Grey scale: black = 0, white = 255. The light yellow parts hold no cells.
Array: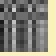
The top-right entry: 96
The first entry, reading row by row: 138
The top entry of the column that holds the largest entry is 54
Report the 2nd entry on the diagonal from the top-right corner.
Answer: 138
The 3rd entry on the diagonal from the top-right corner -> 138
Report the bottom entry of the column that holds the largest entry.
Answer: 153
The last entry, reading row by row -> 109
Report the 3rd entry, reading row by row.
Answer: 124
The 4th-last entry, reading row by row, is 82
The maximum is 206
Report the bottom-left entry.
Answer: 54
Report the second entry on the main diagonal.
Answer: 109
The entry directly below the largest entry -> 68
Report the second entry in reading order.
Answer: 96
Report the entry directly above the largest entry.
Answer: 153
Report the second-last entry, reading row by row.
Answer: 138
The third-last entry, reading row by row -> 109
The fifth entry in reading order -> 109

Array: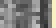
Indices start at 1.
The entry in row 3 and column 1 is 178
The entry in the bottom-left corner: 162
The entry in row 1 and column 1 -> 102
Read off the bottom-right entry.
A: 130
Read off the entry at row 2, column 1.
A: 117
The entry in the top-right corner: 117
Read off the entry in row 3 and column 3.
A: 162
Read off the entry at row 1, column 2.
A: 146
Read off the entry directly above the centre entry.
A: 102
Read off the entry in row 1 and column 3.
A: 162
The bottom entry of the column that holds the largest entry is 194
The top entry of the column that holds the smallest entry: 76
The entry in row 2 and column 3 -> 178
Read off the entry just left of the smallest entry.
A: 76
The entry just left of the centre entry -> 130
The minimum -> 48
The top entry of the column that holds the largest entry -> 162

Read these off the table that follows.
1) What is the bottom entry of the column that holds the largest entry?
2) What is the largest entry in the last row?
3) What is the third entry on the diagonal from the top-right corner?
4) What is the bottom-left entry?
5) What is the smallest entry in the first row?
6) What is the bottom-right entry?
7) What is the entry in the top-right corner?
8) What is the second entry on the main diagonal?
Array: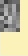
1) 157
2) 170
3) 107
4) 107
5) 61
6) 92
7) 107
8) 157

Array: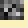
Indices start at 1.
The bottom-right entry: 50
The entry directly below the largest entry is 76
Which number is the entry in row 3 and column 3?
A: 23
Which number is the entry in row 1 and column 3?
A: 91
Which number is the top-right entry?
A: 163
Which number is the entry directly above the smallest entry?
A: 190
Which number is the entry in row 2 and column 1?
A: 91
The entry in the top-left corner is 63
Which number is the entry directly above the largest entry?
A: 76

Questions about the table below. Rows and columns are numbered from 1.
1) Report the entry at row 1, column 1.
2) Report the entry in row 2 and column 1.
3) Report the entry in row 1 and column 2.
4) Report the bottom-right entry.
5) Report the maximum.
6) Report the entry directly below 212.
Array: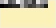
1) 170
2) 1
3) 212
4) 29
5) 244
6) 16

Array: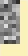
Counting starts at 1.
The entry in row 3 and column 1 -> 98
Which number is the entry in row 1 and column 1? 170
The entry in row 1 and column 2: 209
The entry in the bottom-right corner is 130
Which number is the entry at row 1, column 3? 130
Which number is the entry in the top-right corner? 45
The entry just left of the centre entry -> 145
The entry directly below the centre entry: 114
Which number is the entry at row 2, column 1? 130
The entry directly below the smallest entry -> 184
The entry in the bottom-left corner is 157
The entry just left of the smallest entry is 86
